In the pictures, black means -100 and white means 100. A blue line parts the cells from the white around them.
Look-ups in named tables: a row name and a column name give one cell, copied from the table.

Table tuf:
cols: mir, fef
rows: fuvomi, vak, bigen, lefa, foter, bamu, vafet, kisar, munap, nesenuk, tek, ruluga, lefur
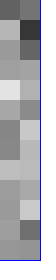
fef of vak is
-58
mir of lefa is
25
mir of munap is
49
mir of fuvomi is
-23
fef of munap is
46
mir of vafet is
5
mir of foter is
78
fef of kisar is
44
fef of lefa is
28
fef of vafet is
57
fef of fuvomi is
-9
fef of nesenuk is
32
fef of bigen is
-21
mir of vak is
43
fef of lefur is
15
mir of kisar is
7
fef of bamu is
9
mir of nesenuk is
23
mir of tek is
21

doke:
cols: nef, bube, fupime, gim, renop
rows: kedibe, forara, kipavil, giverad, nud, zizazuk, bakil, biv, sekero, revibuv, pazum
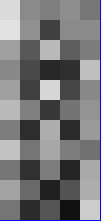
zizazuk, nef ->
45
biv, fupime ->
31
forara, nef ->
77
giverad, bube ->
-43
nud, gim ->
-45
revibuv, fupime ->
-75
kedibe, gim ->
11
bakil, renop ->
21
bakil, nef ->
-2
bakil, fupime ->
36
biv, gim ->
-2
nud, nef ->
25
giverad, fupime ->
-69
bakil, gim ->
-67
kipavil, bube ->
-31
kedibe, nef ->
71
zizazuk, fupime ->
-57

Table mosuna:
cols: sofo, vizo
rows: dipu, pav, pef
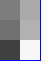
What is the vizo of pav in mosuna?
39
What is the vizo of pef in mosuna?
94
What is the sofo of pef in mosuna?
-50
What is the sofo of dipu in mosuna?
-2
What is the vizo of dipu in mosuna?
33
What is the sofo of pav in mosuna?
-11

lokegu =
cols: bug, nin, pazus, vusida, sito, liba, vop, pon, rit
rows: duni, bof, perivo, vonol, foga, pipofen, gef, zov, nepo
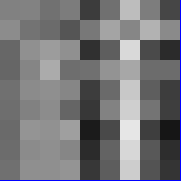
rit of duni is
-45
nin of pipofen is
1
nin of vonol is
4
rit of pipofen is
-51
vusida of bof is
-33
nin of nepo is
12
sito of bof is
-6
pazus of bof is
-16
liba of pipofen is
2

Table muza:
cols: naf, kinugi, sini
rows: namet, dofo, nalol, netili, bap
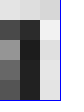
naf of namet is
79
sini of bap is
79
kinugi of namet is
74
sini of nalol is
76
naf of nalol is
17
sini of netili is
80
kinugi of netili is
-74
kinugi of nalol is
-78
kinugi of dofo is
-66
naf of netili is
-19
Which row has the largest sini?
dofo

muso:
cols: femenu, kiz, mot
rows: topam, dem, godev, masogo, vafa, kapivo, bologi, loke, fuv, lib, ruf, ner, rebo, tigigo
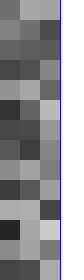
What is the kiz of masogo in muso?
-37
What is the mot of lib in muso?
24
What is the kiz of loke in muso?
-52
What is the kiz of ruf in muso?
36
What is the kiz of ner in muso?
31
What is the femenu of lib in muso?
-53
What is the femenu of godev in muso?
-22
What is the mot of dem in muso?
-40
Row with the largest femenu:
ruf

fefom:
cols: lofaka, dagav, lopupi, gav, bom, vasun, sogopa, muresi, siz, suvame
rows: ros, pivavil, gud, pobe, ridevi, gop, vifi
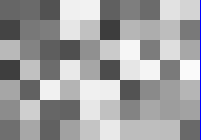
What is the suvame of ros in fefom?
66
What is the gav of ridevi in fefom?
41
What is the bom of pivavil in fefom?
51
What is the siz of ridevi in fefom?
24
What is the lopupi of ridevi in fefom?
89
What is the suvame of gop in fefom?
27
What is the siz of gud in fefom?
74
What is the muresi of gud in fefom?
-3
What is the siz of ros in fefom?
77
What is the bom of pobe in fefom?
30
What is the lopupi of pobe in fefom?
-15
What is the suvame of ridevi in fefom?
42
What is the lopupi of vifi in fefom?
-24
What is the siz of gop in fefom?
23
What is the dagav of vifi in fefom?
31
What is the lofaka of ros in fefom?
-20
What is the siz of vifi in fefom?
48
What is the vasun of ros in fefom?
-25
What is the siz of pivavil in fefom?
48
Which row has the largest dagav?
gop

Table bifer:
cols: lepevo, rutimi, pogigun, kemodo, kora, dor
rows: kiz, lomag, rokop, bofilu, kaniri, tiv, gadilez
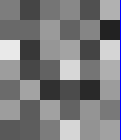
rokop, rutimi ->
-57
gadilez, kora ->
15
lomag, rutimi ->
-18
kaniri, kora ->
-68
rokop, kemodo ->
28
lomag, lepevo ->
-18
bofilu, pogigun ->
-23
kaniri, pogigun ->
-62
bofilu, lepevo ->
23
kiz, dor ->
39
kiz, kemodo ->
7
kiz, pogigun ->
-8
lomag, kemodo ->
-22
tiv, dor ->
-5
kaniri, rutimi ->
28
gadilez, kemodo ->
68
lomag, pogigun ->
21
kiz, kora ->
-37

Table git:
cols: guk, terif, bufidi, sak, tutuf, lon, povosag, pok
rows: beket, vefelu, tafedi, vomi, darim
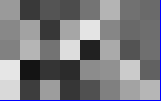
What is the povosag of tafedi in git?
-35
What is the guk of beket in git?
21
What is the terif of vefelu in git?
27
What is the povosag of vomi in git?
59
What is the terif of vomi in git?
-84
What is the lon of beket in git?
41
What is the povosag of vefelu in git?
-18
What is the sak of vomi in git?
-66
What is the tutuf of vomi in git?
10
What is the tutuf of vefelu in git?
79
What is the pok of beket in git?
-17
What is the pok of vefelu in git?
-14
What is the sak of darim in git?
-58

